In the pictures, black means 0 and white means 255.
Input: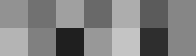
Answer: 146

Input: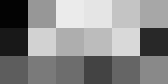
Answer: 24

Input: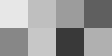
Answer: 231

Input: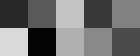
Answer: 40

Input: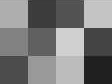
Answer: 130

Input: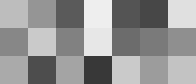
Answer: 135

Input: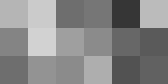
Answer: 132

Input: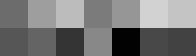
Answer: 108
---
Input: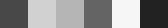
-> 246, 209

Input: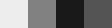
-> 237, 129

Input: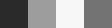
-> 247, 157

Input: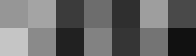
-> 197, 164

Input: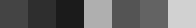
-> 209, 175

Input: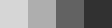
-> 214, 174

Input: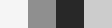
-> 245, 204

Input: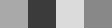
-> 219, 169

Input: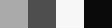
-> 247, 170

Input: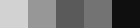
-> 210, 151
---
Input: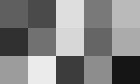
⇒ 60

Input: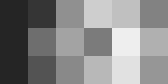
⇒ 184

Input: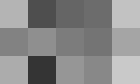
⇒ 150

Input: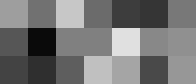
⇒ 165

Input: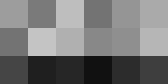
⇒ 17

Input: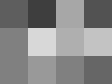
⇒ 153

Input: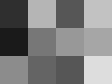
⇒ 100
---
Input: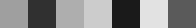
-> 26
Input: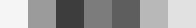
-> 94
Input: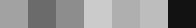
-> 175
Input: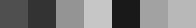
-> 25
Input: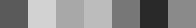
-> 119
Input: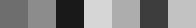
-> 173
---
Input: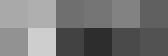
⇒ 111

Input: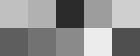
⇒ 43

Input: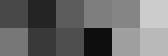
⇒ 92

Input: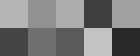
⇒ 173

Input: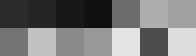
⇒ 23

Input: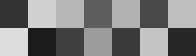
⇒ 183
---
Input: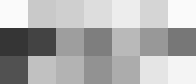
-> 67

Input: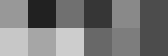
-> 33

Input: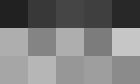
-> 132

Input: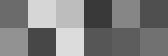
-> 214

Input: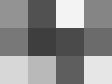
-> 62

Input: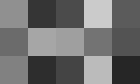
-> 166
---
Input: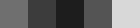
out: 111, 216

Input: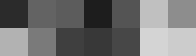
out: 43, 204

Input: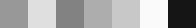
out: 152, 21

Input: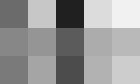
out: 107, 205

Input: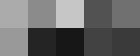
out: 171, 58

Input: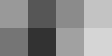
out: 153, 213
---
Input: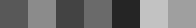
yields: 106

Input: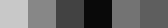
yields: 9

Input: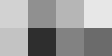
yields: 231

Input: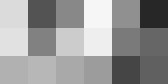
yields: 246

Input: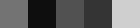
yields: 52

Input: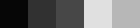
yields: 224

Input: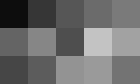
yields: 107
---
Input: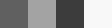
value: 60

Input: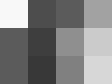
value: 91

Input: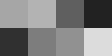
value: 95

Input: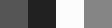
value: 252

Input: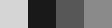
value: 87

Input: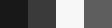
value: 247

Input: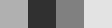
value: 128
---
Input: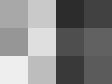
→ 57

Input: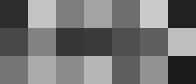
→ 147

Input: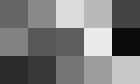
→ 157

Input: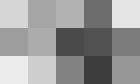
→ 61

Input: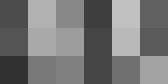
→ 112

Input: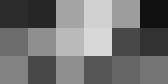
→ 102
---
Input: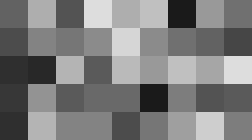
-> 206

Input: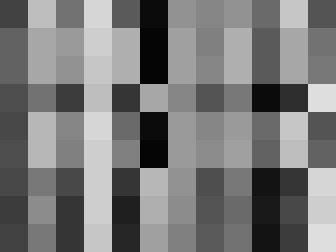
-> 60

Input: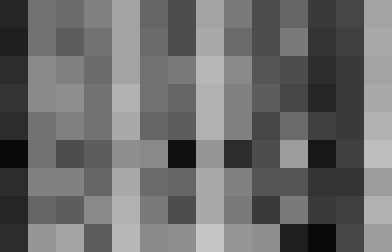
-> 70

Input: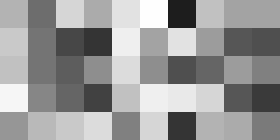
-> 171

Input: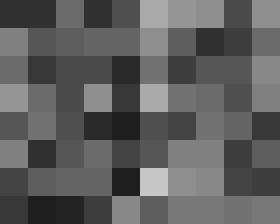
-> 114
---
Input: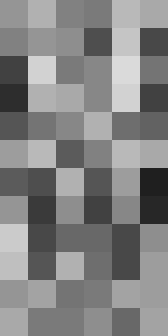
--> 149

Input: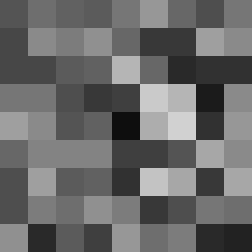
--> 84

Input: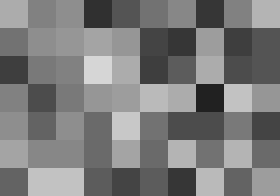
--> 172

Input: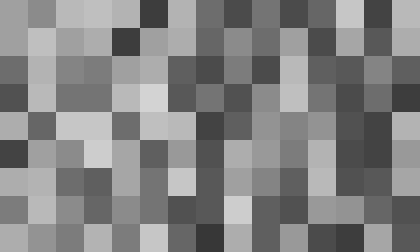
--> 160

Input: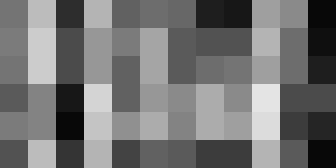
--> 116

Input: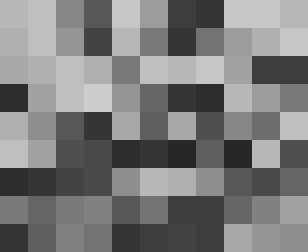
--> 183

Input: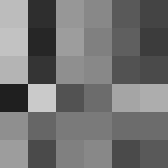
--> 188
